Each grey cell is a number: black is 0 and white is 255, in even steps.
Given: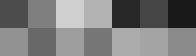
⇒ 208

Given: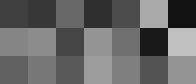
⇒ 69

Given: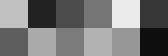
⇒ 75

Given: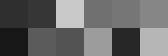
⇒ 201

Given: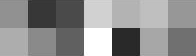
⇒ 75

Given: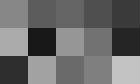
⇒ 150

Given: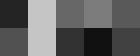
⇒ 103
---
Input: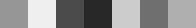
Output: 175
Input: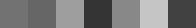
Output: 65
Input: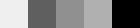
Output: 0
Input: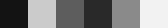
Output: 242
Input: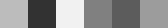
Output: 156
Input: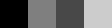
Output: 204
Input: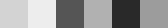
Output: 156
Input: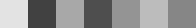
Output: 134
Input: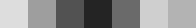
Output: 179
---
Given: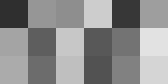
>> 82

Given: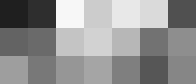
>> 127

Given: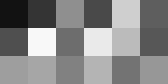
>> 180

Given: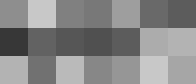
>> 150

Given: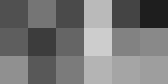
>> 180

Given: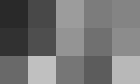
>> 118

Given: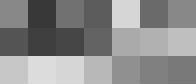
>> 144

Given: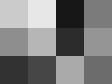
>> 70

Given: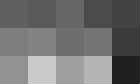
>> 159

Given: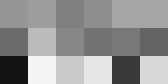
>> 230
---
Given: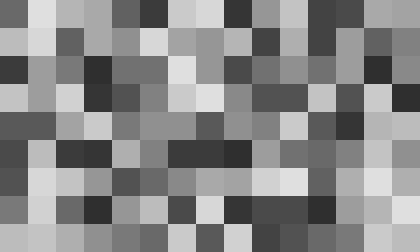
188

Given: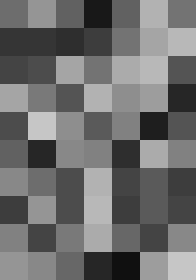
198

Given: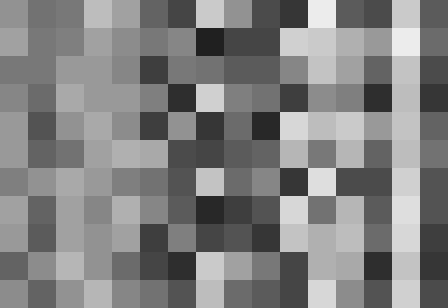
75

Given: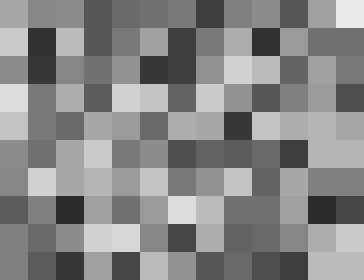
187

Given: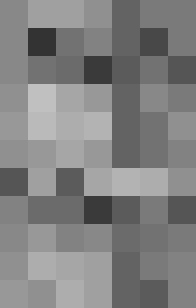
130
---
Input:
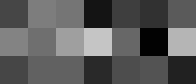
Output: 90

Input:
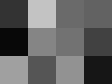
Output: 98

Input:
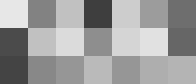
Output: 110

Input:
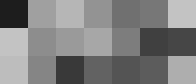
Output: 195

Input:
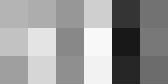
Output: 114

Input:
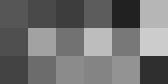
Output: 182

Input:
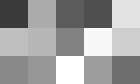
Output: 226

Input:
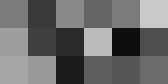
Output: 201
